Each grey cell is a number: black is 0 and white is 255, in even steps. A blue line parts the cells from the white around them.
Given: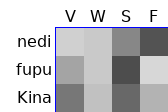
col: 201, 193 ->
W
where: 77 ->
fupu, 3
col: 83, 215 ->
F
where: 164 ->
fupu, 1
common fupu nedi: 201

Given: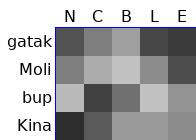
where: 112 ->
bup, 3
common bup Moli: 193
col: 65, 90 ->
C
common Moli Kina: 140
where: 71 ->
gatak, 4
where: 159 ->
gatak, 3
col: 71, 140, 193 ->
L

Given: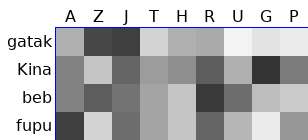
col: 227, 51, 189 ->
G
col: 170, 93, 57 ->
R
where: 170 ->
gatak, 6
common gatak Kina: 176
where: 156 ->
Kina, 4
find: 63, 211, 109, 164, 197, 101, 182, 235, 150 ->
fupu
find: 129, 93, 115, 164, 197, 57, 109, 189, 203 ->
beb

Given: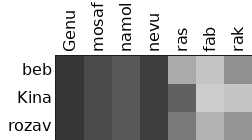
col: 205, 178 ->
fab
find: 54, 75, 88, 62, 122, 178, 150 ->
rozav

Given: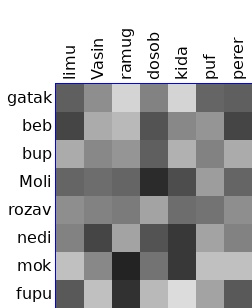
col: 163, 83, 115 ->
dosob
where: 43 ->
Moli, 4
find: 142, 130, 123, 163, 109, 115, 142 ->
rozav
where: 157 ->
Moli, 6
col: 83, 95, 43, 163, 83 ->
dosob
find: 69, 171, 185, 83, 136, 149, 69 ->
beb
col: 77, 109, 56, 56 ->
kida

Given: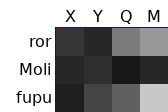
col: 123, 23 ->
Q
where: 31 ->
fupu, 1
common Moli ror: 39
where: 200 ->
fupu, 4

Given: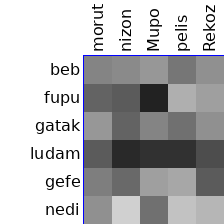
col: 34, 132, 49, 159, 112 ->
Mupo
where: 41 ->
ludam, 2
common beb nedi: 144
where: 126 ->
gefe, 1
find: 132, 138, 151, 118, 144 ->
beb
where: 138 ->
beb, 2
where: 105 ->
gefe, 2

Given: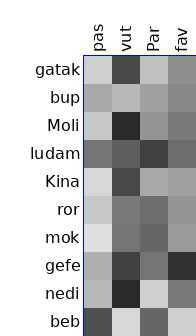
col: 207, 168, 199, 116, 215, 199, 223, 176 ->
pas
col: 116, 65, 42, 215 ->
vut
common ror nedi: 122

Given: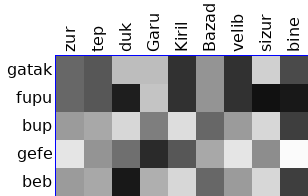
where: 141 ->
gefe, 8
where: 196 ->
fupu, 4
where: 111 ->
gefe, 3
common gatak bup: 103
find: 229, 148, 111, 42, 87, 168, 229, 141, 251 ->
gefe
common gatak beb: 103
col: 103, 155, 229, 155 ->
zur

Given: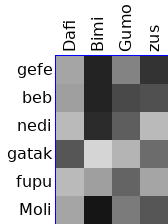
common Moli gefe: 165
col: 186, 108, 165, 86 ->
zus
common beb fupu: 159
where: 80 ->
beb, 4
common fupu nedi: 186

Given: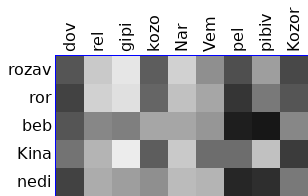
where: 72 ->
rozav, 9
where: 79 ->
rozav, 7

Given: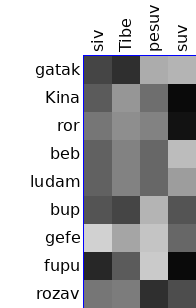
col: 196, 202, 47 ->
pesuv
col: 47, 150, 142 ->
Tibe
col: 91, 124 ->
Tibe
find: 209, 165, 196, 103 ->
gefe
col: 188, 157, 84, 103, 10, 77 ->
suv

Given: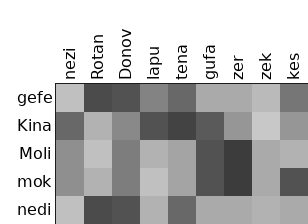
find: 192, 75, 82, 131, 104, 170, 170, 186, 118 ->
gefe
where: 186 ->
gefe, 8
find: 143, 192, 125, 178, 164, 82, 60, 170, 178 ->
Moli
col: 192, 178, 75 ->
Rotan
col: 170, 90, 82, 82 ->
gufa

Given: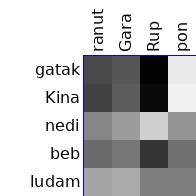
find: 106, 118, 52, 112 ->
beb
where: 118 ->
beb, 2
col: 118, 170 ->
Gara
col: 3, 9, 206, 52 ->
Rup
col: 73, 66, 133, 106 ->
ranut

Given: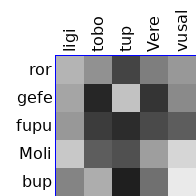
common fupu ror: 152
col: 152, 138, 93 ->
vusal
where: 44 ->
fupu, 3
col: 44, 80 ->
tup

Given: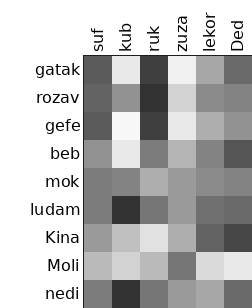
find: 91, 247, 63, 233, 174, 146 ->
gefe
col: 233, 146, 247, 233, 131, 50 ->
kub
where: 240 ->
gatak, 4

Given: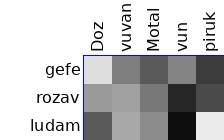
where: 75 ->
rozav, 5
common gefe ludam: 90
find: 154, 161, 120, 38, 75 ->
rozav
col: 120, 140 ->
Motal
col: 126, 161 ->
vuvan
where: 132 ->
gefe, 4
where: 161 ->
rozav, 2

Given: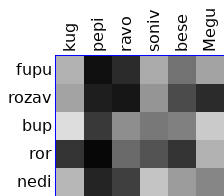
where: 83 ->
ror, 4
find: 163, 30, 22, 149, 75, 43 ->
rozav

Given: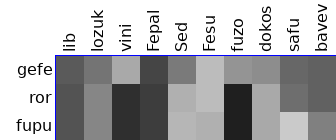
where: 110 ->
ror, 9
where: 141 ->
gefe, 8
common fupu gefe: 169
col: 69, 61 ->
Fepal
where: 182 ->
fupu, 5

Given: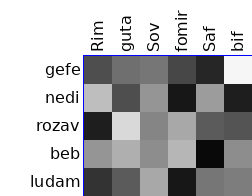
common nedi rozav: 30
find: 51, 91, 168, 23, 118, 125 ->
ludam
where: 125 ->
ludam, 6

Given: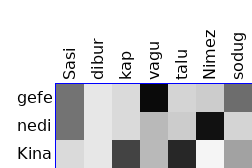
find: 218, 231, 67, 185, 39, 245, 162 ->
Kina
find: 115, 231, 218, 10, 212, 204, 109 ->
gefe
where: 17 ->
nedi, 6
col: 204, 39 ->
talu
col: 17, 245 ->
Nimez

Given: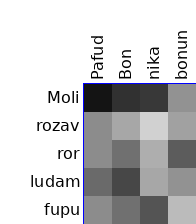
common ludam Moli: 146
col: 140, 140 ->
Pafud
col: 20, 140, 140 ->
Pafud
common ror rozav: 140
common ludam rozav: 167

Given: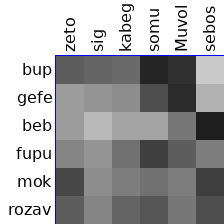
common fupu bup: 93
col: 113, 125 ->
kabeg

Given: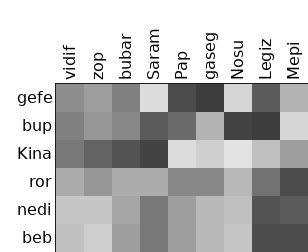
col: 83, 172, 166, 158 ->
bubar
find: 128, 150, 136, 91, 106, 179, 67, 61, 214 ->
bup
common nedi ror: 185
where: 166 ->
nedi, 3

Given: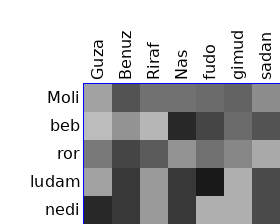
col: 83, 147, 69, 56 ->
Benuz
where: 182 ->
beb, 3

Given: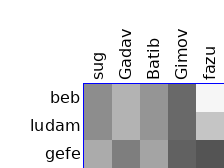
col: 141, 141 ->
sug
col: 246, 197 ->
fazu

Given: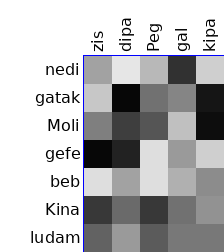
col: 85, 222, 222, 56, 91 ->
Peg
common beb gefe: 222

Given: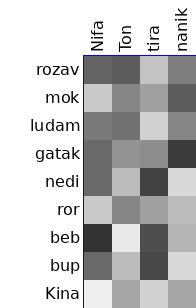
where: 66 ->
nedi, 3
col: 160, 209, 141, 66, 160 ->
tira

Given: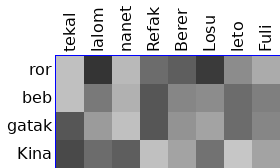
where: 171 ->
ror, 8
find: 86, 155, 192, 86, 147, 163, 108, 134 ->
gatak
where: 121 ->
beb, 2
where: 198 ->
Kina, 7
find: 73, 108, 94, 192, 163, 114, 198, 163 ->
Kina
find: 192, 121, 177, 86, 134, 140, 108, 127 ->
beb
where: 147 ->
gatak, 5

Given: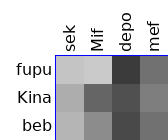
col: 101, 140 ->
Mif
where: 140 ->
beb, 2
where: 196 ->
fupu, 1

